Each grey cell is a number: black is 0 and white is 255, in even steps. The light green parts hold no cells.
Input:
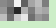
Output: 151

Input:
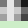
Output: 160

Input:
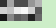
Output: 35

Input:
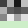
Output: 162

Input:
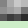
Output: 75

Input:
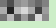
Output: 216

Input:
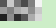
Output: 172

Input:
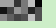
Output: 191

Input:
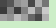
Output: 71
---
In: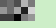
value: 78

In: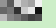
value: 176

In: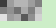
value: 181

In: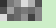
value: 219

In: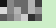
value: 106

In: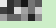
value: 22
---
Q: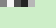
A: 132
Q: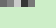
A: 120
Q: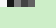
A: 98
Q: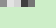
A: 143
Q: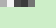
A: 116
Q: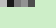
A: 123
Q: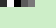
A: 91
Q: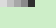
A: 167
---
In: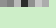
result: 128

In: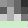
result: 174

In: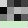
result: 162

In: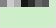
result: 203

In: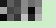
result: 94

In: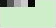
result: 91

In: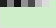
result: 131
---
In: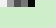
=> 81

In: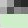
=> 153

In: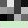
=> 229

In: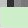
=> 49

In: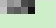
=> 157

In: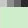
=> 142

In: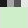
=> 165

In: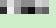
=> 139
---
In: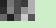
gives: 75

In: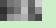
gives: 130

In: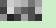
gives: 189

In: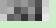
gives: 135

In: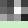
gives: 180

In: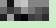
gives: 184

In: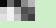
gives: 36

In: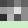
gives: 128

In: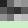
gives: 160
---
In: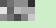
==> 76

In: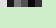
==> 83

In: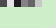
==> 131

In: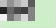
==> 161

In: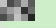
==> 194

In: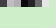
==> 37
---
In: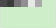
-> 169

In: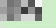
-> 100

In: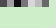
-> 104

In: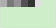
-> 224

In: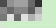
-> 207

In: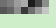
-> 197

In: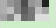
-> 220

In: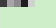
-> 209

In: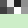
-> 155
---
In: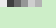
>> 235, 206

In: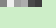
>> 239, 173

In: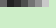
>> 201, 148

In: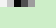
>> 243, 198

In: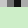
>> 199, 171

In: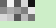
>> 244, 231

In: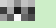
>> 248, 207
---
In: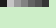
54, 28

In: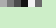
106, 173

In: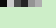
175, 10

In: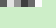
251, 92

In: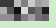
173, 143

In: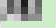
101, 158

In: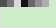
174, 79

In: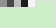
245, 144

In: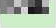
185, 130

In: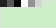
212, 32
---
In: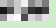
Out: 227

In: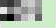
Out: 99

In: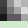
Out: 164

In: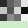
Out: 243

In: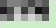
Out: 102

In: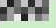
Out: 168
